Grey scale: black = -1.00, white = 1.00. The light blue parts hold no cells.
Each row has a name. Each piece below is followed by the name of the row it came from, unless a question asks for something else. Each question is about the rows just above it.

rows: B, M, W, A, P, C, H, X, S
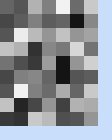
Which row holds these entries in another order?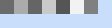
H
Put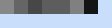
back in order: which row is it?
M
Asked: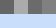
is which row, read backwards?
H
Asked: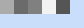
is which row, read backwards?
H

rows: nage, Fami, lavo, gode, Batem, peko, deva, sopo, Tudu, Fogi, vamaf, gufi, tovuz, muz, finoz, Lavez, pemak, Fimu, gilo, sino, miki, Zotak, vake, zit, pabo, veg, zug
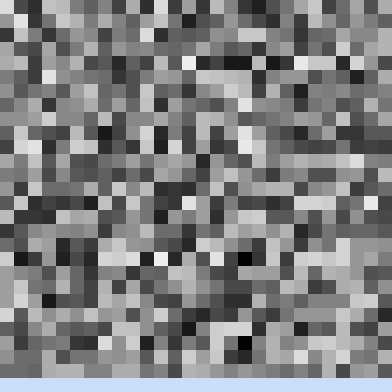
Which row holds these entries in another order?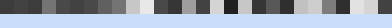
vamaf
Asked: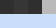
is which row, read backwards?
muz
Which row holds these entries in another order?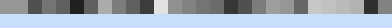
peko
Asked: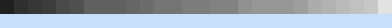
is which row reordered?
Fami
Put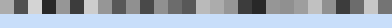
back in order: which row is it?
Fimu
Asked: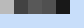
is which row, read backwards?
Zotak
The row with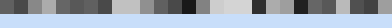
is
zit

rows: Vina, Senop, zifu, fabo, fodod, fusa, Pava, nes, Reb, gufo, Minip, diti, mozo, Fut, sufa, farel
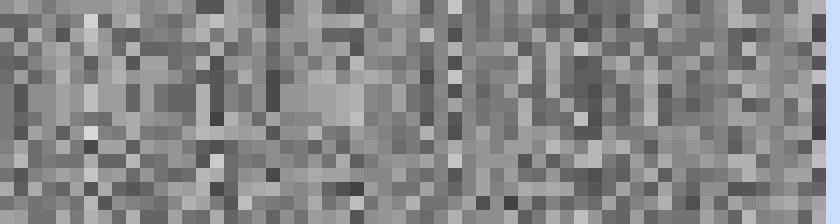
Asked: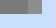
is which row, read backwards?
fodod
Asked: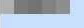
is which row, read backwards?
gufo
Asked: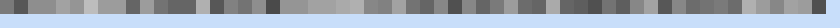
Pava
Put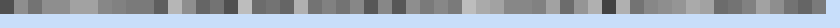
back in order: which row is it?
Reb
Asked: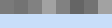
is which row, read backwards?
nes
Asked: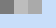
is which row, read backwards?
Reb

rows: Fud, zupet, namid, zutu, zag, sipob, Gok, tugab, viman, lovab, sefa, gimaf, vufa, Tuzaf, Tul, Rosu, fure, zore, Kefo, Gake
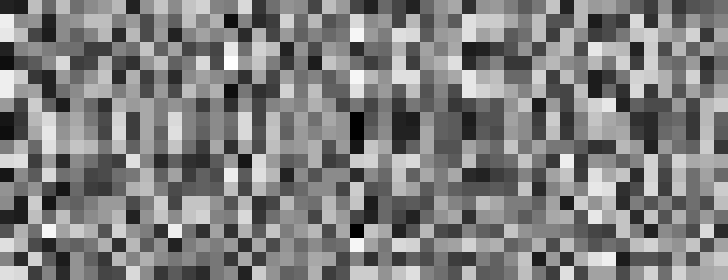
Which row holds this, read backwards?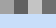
zutu
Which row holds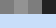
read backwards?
zore

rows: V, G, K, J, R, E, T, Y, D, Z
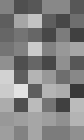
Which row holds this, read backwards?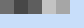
G
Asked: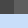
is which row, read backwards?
G
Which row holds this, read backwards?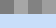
Z

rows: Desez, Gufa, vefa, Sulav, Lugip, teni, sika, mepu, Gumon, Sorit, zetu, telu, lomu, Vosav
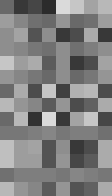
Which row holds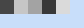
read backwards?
Gumon
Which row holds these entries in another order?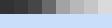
Gumon
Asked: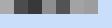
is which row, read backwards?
zetu
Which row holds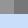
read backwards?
teni

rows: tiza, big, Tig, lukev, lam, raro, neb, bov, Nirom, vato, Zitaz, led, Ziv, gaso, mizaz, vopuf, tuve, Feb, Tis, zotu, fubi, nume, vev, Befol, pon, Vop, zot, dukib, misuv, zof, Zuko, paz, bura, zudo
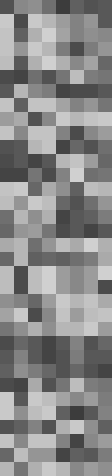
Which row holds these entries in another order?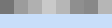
zudo
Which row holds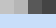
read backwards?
led

